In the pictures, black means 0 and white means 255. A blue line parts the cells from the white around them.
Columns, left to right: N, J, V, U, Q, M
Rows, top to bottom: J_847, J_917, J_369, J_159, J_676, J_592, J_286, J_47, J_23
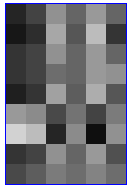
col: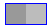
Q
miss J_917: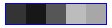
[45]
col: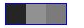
V
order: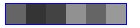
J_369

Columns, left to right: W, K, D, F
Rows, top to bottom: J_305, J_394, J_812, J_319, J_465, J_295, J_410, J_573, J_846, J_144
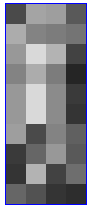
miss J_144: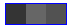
[45]
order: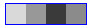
J_465

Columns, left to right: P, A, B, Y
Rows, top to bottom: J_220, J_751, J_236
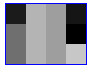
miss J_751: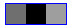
[180]
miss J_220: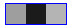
[21]

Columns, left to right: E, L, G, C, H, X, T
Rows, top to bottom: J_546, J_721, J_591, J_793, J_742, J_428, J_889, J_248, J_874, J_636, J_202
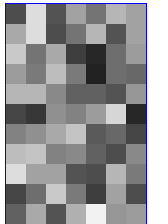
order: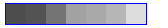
J_721
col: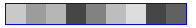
E
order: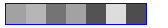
J_546
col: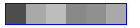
G
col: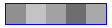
L

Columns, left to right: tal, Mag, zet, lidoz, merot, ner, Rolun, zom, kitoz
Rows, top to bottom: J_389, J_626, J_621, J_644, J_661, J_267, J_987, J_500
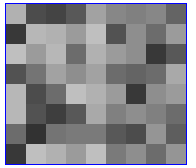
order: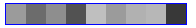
J_626
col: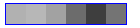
zet
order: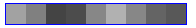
J_389
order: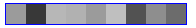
J_626

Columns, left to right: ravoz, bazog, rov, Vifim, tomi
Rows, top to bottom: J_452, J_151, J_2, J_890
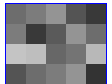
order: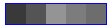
J_452
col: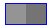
Vifim
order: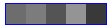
J_452
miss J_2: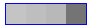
[103]
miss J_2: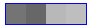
[196]

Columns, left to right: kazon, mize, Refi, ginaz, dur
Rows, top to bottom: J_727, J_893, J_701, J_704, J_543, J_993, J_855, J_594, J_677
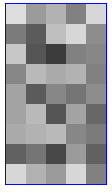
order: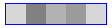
J_677
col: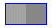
ginaz
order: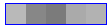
J_855
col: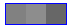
dur
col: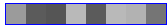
mize
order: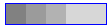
J_677
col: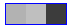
Refi

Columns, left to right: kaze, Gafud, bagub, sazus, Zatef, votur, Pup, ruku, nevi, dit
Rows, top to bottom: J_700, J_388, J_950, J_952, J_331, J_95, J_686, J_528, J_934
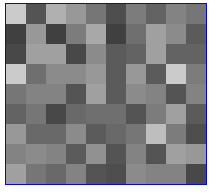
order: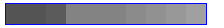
J_528
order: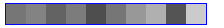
J_700
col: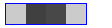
kaze
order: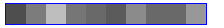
J_686
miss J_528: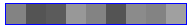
[145]

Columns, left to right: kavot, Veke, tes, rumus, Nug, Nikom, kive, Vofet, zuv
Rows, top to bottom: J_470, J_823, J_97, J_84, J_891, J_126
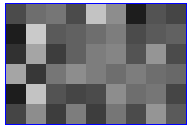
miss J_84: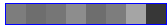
[104]
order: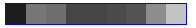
J_891
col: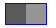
Vofet
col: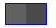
zuv
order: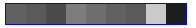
J_823
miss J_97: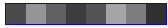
[133]

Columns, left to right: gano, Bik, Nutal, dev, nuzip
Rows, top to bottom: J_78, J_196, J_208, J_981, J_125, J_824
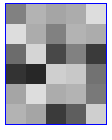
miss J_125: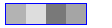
[172]
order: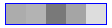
J_125
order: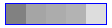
J_78

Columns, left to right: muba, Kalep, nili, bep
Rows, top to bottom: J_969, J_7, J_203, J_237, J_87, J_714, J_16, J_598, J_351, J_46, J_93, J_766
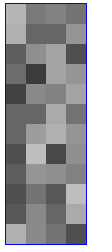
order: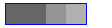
J_7
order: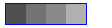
J_766
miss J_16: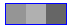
[156]
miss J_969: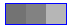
[122]

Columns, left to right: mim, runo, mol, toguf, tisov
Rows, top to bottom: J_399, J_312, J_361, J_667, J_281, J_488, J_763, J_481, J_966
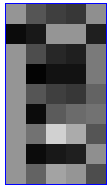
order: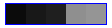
J_481
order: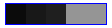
J_312
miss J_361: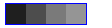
[39]

